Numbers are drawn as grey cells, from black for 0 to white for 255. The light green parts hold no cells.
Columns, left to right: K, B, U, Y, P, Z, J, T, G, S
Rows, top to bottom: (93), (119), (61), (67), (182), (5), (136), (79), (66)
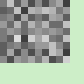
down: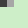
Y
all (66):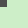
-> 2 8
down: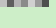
J
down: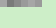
Z
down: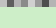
J
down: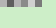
P

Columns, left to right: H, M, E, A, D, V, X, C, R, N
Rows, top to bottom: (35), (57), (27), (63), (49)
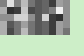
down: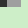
R
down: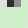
M
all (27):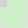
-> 3 4 7
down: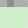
H
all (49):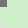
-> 3 5 10

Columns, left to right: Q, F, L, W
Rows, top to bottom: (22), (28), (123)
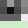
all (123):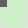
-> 1 2 3
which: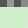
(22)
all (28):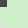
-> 1 3
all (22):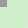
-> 2
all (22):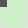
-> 1 3
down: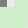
W
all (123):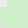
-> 4

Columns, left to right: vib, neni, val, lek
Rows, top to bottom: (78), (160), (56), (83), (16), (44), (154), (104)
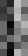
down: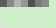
lek
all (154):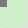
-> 1 4

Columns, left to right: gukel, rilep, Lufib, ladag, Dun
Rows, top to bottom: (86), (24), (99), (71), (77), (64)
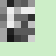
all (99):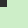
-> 5
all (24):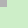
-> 3
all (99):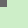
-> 1 3 4
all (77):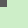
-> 3 4 5

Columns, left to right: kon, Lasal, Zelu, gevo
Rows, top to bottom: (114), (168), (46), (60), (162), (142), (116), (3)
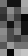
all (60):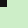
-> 2 4
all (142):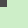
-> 2
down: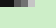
gevo
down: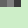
Zelu

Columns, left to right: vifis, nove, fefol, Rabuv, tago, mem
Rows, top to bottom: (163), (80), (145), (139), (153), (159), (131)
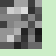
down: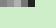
fefol
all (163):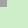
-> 3 4 6
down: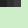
Rabuv
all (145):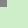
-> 1 2 3 5
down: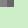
tago

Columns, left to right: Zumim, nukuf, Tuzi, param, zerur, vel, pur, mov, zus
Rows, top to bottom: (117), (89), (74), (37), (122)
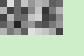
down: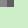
param
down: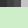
pur
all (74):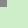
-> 9

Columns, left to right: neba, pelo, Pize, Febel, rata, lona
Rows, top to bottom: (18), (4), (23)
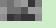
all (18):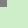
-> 1 6
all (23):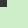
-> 2 4 5
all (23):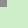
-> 1 6
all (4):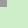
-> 1 5 6
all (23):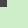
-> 3
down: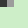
rata

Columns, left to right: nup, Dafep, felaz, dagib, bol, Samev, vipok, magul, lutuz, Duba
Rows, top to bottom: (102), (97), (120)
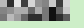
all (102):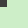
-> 4 9
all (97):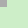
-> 3 4 6
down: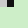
magul
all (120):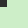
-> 5 6 9
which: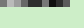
(120)

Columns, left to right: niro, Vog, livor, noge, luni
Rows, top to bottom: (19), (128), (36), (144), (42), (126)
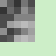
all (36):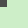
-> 1 2
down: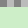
noge
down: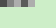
livor
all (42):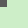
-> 3

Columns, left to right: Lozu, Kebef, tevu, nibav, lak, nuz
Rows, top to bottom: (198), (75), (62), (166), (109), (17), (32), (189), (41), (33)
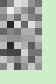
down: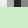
Kebef
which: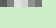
(198)
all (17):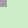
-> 1 4 5
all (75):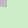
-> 3 6
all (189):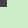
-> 2 3
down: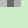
nibav

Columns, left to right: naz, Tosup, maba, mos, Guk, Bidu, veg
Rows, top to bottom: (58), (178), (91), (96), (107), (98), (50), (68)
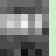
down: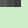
Tosup
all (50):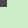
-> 1 2 3 6 7
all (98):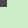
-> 1 3 4
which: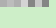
(91)
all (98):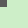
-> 2 5 6 7
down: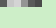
Bidu

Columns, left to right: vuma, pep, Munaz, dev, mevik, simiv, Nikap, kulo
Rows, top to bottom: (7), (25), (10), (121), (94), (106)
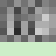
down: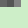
vuma
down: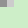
Nikap

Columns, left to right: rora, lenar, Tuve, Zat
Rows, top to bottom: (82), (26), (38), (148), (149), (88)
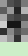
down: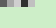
rora
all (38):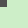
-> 2 4
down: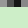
lenar
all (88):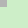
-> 4
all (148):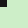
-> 2 3

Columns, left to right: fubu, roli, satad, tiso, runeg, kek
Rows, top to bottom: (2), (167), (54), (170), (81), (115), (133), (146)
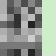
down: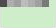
tiso
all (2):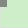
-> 3 5
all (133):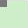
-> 1 2 3 4 5

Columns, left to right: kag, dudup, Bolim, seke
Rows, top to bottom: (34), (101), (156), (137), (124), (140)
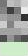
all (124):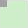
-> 1 2 3
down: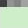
dudup
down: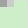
kag
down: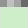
Bolim
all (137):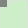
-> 2
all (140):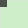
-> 1 4

